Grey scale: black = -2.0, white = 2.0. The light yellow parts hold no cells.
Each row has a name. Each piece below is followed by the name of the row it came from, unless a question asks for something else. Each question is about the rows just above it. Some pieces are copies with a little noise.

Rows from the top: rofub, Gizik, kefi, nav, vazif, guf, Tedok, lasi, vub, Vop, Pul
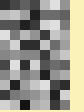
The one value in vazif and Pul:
[1.3]
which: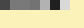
Vop
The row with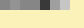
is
guf
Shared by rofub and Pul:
[0.9]
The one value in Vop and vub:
[-1.5]
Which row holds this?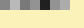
lasi
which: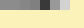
guf

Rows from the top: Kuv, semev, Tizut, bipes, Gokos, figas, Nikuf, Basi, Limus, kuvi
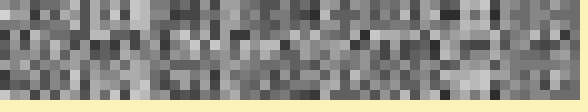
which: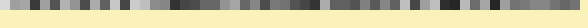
semev
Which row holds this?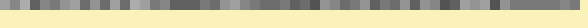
Nikuf
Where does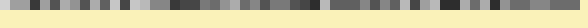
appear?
semev
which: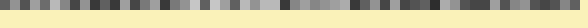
Gokos
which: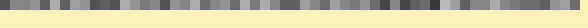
figas
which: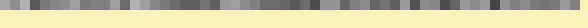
Nikuf
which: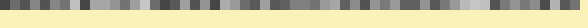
Limus

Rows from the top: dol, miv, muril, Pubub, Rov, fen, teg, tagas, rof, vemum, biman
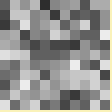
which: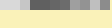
fen
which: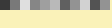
muril
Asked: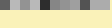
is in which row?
dol
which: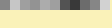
vemum
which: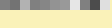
teg
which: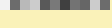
biman

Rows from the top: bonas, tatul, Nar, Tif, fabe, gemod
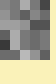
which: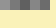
tatul
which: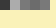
fabe
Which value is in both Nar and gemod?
[0.3]
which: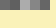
gemod
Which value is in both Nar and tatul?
[0.3]
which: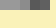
Nar

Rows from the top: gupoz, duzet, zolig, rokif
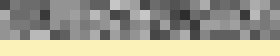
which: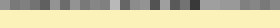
zolig
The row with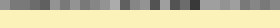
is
zolig

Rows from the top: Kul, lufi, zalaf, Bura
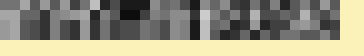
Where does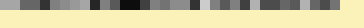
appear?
lufi
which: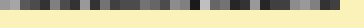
zalaf
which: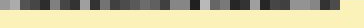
zalaf
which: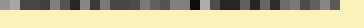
Bura

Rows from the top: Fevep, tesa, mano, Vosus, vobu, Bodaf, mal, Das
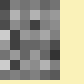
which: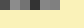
mano
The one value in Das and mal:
[0.0]
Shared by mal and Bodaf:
[0.4]
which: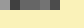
vobu
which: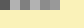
tesa
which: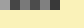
vobu
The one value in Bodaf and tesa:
[0.4]

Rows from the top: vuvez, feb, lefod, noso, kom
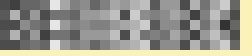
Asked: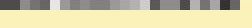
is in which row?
lefod
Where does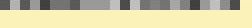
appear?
noso

